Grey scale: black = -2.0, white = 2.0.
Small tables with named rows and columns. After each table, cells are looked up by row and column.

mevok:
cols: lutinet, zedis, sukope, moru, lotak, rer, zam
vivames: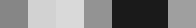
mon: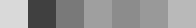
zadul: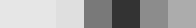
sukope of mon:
-0.1
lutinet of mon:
1.4
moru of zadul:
-0.1
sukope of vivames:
1.4
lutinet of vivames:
0.1
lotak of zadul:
-1.2
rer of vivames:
-1.6
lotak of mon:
0.2
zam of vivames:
0.5
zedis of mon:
-1.0
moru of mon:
0.5
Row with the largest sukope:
zadul

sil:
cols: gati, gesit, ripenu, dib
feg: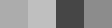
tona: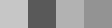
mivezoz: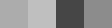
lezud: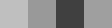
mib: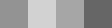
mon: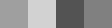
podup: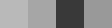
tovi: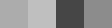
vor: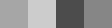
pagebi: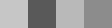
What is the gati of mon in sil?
0.5
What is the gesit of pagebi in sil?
-0.6
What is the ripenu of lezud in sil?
-1.0
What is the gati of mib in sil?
0.3
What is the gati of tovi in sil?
0.7
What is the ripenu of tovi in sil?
-0.9
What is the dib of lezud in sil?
0.5
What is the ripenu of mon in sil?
-0.7
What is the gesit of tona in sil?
-0.6
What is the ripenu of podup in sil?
-1.1
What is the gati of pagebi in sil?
1.1
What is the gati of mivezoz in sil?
0.7
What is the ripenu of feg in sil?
-0.9
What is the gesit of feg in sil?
1.0
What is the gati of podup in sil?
0.9
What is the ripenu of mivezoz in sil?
-0.9
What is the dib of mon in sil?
0.0
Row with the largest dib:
lezud

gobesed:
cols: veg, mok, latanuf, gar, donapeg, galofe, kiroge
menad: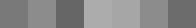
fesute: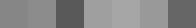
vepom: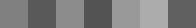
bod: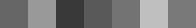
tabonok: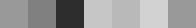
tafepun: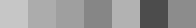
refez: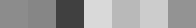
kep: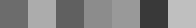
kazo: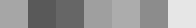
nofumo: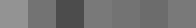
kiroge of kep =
1.0
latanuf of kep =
-0.5
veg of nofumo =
0.3
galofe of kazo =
0.2
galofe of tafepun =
-0.8
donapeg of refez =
0.9
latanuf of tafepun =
0.5
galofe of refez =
1.2
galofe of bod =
1.0
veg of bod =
-0.4
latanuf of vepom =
0.2
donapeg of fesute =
0.6
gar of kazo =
0.5
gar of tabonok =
1.1
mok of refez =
0.1
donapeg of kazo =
0.7
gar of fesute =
0.5
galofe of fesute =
0.4
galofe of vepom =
0.7
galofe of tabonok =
1.3

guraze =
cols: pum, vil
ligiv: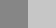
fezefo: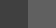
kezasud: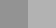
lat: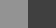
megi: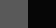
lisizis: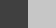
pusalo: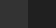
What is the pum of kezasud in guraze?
0.3
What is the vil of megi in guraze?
-1.9
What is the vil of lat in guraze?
-1.0
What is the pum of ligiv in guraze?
0.1
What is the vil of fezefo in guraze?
-0.5
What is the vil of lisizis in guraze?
1.1
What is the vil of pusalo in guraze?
-1.5
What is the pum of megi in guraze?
-0.6

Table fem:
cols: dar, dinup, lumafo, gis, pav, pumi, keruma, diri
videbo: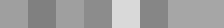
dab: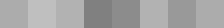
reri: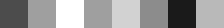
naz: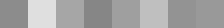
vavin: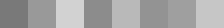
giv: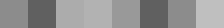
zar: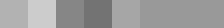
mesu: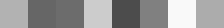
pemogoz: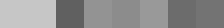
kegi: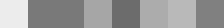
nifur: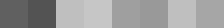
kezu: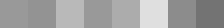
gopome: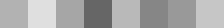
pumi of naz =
1.0
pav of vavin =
0.9
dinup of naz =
1.5
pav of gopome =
0.9
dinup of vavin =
0.4
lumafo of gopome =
0.6
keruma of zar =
0.4
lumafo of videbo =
0.5
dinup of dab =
1.0
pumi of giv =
-0.5
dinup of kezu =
0.3
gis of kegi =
0.6
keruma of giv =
0.2
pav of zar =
0.6
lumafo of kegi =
-0.1
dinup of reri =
0.5

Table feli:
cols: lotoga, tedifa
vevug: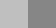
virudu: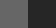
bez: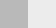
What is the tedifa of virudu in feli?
-1.4
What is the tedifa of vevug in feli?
0.1
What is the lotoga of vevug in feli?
1.0
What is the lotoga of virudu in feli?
-0.4
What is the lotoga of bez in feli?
0.9
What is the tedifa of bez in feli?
1.7

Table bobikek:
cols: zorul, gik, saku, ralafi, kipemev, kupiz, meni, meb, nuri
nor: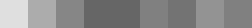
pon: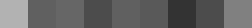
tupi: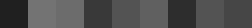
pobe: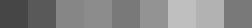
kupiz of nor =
0.0
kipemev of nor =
-0.4
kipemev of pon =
-0.5
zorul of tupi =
-1.5
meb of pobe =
0.8
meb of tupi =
-0.7
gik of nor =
0.7
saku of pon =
-0.4
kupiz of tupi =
-0.5
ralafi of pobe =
0.2
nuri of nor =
0.0
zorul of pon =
0.8
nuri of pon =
0.0
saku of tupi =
-0.3

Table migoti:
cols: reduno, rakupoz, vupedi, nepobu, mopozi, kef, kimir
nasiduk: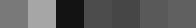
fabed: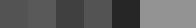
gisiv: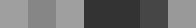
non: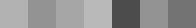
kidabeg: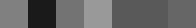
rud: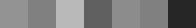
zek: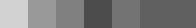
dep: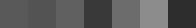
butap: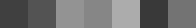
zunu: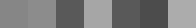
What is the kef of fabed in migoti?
0.3
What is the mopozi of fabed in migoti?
-1.4
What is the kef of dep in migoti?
0.2
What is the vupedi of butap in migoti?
0.3
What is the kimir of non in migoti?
-0.2
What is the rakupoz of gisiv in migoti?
0.1
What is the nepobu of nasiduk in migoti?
-0.8
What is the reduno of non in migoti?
0.8
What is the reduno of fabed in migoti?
-0.7
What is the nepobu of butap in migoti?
0.1
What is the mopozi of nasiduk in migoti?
-0.9
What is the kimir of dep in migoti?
-1.3
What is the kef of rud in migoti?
0.0
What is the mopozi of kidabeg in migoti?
-0.6
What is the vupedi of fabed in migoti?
-1.0
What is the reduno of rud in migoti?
0.3
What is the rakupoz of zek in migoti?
0.4
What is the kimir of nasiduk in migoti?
-0.5
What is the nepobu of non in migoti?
0.9
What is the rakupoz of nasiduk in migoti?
0.6

